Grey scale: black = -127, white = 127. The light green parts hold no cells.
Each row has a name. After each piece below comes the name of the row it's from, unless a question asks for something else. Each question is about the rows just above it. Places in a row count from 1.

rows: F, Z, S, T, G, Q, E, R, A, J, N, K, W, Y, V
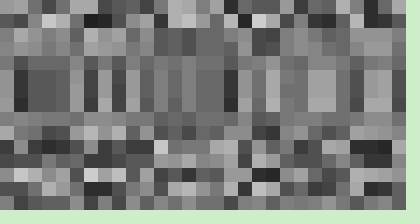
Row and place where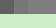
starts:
A, 20
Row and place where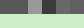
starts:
F, 19
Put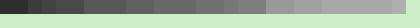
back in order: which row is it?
R
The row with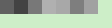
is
F

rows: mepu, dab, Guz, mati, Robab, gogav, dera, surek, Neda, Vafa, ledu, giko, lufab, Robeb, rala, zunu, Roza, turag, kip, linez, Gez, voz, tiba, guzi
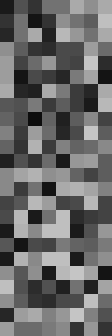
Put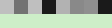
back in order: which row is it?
kip
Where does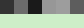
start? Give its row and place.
giko, 3
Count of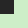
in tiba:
1
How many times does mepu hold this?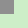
1
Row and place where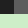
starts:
Neda, 5

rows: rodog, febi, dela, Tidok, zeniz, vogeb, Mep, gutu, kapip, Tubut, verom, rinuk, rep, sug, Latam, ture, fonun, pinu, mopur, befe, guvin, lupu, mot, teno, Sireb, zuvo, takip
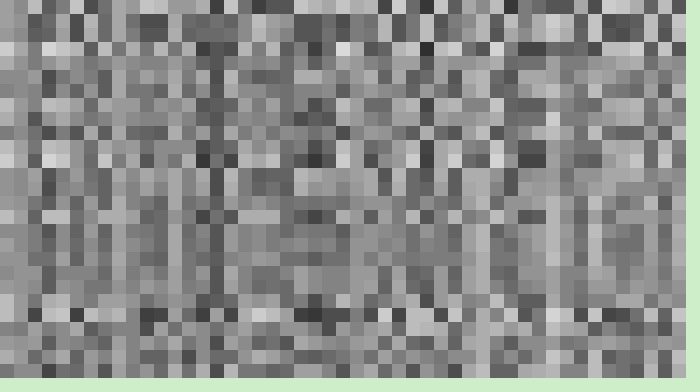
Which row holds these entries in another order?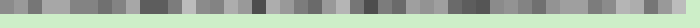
lupu
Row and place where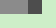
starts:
verom, 13

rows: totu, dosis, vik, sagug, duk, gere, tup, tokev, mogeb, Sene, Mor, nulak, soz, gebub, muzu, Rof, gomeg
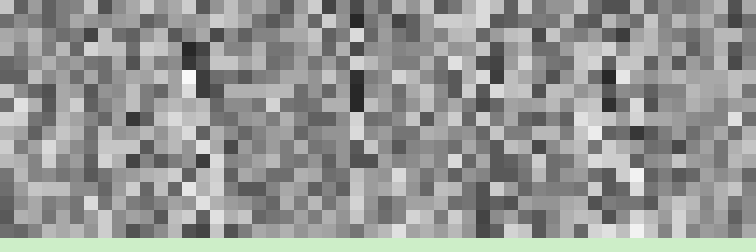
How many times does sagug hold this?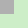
8
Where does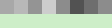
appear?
gomeg
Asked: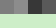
duk
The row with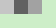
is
duk
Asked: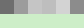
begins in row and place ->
sagug, 40
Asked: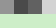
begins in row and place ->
gomeg, 34
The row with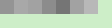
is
gomeg

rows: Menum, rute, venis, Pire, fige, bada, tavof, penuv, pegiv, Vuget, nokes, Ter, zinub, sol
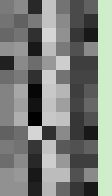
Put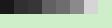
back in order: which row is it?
Vuget
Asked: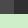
rute
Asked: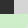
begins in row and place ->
venis, 3
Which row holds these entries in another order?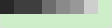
Ter
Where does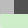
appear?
zinub
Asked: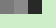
Menum
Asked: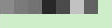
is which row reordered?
Menum

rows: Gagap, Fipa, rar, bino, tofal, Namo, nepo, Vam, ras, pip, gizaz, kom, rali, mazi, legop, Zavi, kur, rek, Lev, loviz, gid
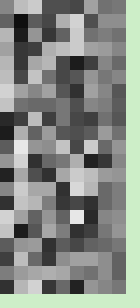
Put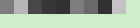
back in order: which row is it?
legop
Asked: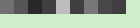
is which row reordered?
ras
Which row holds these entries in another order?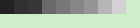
gid
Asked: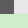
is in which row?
gizaz
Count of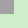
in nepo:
3
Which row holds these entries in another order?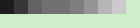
rar
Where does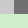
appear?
rar

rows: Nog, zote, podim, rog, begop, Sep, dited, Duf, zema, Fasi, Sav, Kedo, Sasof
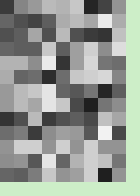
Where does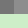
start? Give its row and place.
Duf, 8
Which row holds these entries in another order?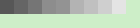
Kedo
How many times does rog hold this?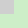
1
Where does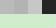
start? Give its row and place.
Nog, 4
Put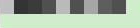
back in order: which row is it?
podim
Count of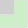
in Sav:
4

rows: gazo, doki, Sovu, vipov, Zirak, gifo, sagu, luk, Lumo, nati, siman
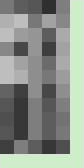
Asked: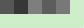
nati
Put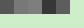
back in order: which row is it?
nati
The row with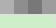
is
gifo

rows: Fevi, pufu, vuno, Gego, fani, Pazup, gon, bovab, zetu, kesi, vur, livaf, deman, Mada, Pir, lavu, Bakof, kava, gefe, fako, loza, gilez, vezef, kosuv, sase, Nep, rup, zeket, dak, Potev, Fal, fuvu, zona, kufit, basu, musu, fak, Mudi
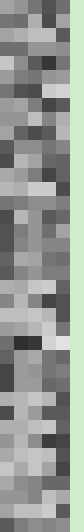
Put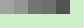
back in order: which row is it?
Fevi
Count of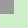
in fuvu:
0
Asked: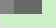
basu
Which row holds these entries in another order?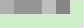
zetu
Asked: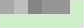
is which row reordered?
musu
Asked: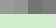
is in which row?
rup

